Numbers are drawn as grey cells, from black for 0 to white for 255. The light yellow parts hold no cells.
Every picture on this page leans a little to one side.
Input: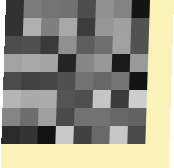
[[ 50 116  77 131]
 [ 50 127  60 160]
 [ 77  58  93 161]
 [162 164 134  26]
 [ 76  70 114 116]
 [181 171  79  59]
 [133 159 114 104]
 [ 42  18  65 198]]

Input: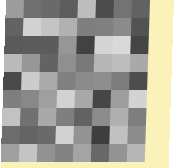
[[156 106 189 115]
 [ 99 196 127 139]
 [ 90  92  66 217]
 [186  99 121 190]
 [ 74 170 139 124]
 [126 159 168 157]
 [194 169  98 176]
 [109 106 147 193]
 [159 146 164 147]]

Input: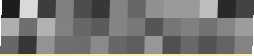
[[ 29  61  77 131 144 154  41]
 [174 178 103 132  85 128 133]
 [103 147 109 103 151 104 100]]

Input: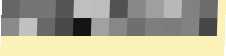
[[102 117 191  82 159 129]
 [138 104  20 135 126 130]]

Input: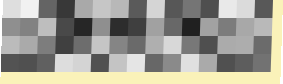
[[222 100 169 184 213 117 233  88]
 [143 190  38  45 161  32 124 185]
 [187 125 109 133 175 120 171 107]
 [ 83  96 212 196 103 224  80 114]]

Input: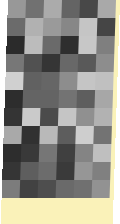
[[152 171  72]
 [107 154 197]
 [ 43 106 199]
 [119  53  89]
 [208 102 197]
 [ 45 100  94]
 [ 52  75 144]
 [169 185 206]
 [ 45 118 132]
 [ 53 108 150]
 [124  78 112]]

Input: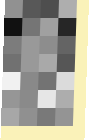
[[145  78]
 [ 17 160]
 [124 141]
 [113 169]
 [241 115]
 [150 230]
 [167 121]]
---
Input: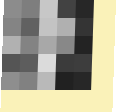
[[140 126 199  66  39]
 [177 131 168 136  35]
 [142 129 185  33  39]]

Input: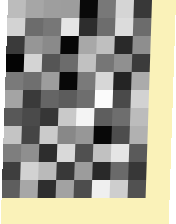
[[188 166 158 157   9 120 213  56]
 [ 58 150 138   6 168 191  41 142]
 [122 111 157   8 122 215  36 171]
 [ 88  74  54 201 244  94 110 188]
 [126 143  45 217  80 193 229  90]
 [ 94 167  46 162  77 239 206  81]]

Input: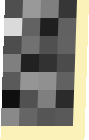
[[ 79 153 127  54]
 [ 77 113  80  98]
 [ 90 149 144  97]
 [137 101  85  89]]

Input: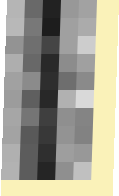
[[181 105  34 152 162]
 [147 111  69 160 205]
 [161 139  46 110 138]
 [166 117  63 143 132]
 [176  92  47 158 152]]

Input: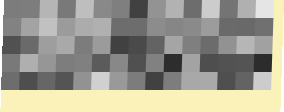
[[124 125 181 121 190 137 127  65 147 178 109 204 116 176 229]
 [ 81 106 158 169 124 155  65  74  99 165 127 108 146 182 161]
 [109  78 102  84 146 208 153 124  65 125 168 169  79  99 204]]

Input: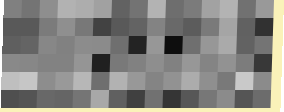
[[128 116 142 178 173 161  98 115 179 110 123 162 179 113 153]
 [ 95 100 135 129 140 139 111  35 151  14 111 151 170  98 116]
 [191 198 141 153 183 111 178 152 132 146 172 143 121 201 139]]

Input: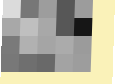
[[219 119 157  87 156]
 [122 177 165 171 155]]
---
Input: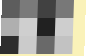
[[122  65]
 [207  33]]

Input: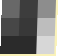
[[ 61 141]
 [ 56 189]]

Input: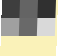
[[100  48]
 [105 217]]

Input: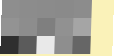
[[140 139]
 [141 127]]

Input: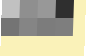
[[143 152]
 [133 124]]

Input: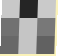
[[ 37 202]
 [197 120]]
